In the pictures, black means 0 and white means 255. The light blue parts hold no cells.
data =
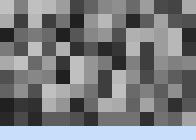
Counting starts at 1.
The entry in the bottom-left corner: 40
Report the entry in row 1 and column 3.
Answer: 192
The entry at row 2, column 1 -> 170
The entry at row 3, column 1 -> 32
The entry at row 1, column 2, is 128
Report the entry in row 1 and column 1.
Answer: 192
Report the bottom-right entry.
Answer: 163
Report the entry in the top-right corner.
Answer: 170
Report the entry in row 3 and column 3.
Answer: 122
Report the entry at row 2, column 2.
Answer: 62

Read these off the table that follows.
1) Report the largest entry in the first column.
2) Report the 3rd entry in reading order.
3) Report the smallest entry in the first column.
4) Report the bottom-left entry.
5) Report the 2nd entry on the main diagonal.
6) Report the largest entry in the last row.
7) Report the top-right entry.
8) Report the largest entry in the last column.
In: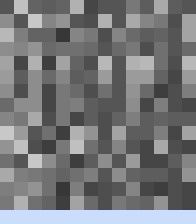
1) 200
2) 99
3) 85
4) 120
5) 85
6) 177
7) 85
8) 184

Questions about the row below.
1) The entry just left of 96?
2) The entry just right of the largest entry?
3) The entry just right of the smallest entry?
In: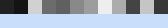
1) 108
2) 172
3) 209

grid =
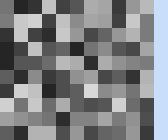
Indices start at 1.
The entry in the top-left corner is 116
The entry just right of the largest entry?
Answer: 139
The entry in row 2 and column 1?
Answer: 123
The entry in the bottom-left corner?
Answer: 94
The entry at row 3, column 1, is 51
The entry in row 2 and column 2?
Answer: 200
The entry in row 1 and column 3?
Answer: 51
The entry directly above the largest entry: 159
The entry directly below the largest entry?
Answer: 78
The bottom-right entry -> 58
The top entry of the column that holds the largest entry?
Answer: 172
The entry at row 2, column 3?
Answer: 208
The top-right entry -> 185
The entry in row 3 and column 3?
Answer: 65
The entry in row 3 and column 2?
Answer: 200
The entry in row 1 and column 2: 37
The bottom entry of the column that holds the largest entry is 72

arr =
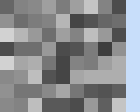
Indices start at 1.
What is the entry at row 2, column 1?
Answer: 145
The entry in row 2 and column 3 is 124
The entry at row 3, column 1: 210
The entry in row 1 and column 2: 131
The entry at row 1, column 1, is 102
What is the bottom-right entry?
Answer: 196
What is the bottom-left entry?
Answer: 137
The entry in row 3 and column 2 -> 182
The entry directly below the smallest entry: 159
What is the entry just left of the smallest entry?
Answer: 124
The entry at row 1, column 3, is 137
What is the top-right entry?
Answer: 76
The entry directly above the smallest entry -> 153
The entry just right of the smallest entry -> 145

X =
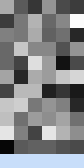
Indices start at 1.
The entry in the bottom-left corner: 6
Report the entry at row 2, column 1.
60
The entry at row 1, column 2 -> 90
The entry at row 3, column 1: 128
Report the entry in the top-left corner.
171
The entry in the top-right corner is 60
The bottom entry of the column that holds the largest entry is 74
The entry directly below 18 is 198
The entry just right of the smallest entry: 90
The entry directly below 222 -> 171
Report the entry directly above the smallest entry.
229

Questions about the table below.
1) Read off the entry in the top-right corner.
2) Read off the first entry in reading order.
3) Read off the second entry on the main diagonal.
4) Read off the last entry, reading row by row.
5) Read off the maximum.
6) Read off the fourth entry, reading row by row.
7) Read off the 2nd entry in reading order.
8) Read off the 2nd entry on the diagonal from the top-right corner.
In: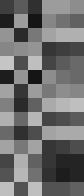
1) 141
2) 62
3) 156
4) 97
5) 197
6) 156
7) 91
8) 113

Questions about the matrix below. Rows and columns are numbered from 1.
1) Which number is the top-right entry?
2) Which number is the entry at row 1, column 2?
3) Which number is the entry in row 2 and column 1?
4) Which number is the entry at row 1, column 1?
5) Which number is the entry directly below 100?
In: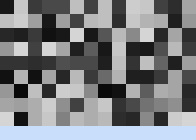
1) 165
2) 199
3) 191
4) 24
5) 58
